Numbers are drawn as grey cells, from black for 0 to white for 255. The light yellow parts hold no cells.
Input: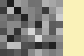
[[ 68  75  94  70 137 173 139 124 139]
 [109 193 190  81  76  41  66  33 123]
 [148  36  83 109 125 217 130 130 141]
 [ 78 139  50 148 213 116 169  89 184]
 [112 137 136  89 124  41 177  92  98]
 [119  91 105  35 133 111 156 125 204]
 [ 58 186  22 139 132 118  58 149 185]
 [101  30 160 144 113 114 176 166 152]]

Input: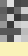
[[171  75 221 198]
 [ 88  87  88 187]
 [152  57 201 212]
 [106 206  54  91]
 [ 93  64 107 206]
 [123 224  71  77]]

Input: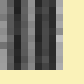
[[158  91  45  94 134  44  68  48 173]
 [156  96  36  81 126  55  82  45 165]
 [154  87  40  90 132  44  68  43 171]
 [114  92  34  92 138  44  73  43 168]
 [150 104  35  95 128  36  73  45 192]
 [141  86  56  95 141  40  74  52 141]
 [151  88  53  88 134  40  72  43 168]
 [122  88  46  94 147  41  65  44 157]
 [134 100  33  98 141  56  75  43 179]
 [134  87  37  94 146  39  68  56 169]]

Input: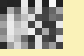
[[ 42 157 213 156  71 225 101 156  64]
 [159 221 187 108  49 226  68  57 224]
 [133 233 204 209 240  67 169  65  98]
 [163 235 192 222  69 221  50  54 234]
 [124 228 146 191 222  75  68 115 103]
 [ 36 176 104 222 111 223  66 102 164]
 [ 40  37  38 233  29 232  35 249  35]]

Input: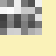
[[120 206 208 129 173 189]
 [ 71 125  72 124  80 119]
 [ 63 133  77 140 101 225]
 [247 252 235 200 202 121]
 [161 120 238 116  81 241]]

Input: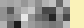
[[178 102  28 178 156 140 130 119 129 188]
 [145 130 143 231 146 107  92  37 142  71]
 [145  88 159 182 200 134  71  74 166 113]
 [168 162 171 151 172 143 178 192 106 197]]

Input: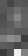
[[ 58  78 236 129]
 [ 92  87  71  85]
 [126 142 134  61]
 [ 92  97  87  88]
 [ 83  90 110  99]
 [ 78 103 134  99]
 [ 86  94 110  96]
 [ 89  71  87  85]]

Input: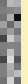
[[115 210 107]
 [127 167 187]
 [127 175 118]
 [ 69 219  84]
 [121 193 129]
 [127 132 129]
 [ 69 201 152]
 [127 158 118]
 [160 106 164]
 [115 175  15]
 [127 132 141]
 [115 184 175]]

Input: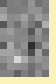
[[130 130  98 125 108 142 115]
 [120 147 144 139 112 129 143]
 [145 155 214 173 135 151 141]
 [163 163 152 130  77 161 105]
 [ 90 170 127 146  46 106 154]
 [140 142 135 136 116 140 125]
 [146 156 135 131  87 149 114]
 [ 87 136 114 146 121  99 173]
 [167 138 142 161 128 157 143]
 [149 125 126 130 147 146 123]
 [ 99 125 129 121 148 115 126]]
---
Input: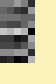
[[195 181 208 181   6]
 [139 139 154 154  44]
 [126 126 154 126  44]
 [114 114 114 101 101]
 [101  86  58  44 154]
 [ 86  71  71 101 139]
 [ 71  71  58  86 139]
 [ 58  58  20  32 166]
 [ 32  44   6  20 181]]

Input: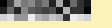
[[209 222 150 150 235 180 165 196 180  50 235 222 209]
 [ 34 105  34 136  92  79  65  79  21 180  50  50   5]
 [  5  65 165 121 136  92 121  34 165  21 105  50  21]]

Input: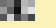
[[155  97  15 194 226]
 [112 124  43 182 168]
 [ 85 210  70 124  70]]

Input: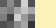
[[139 125 166 195 166]
 [125  65 208 153 109]
 [ 93 139  93 208  80]
 [ 80  93 139 166  51]]

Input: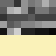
[[159  90 106 132 132 146 159 159]
 [106 106  51 146 119 132 175 132]
 [ 90 175 190 146  65 119 119  90]
 [ 51  77  77  77  90  65  65  65]
 [ 20 159 206  35  35  20  20   8]]

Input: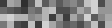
[[193 209 180 180 136 150 180  61 150  61 166 120 209  91 136 166]
 [120 180  77  61 193  61 209 166 120  91 105  77 120 193  77 180]
 [105  91  77  61 120 105 180 193  77  77 105 166 136 209 150 150]
 [ 61 166 150  47  91 193  91 136  91 120 136 105 193 209  77 150]]

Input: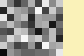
[[233  52 164 189  37 164 151 151  67]
 [217 124  52  99 176  67 233 138 203]
 [203 138  67  83 151  52 247 164 176]
 [138 189 138  99  52 164 176  23 111]
 [124 217 176 247 176 203 124 189  37]
 [ 83  67 203 189  99  23 111 189  83]
 [ 37 203 164 151  99 247  67 203 124]
 [ 11 151 124  99  99 111 111 138 233]]
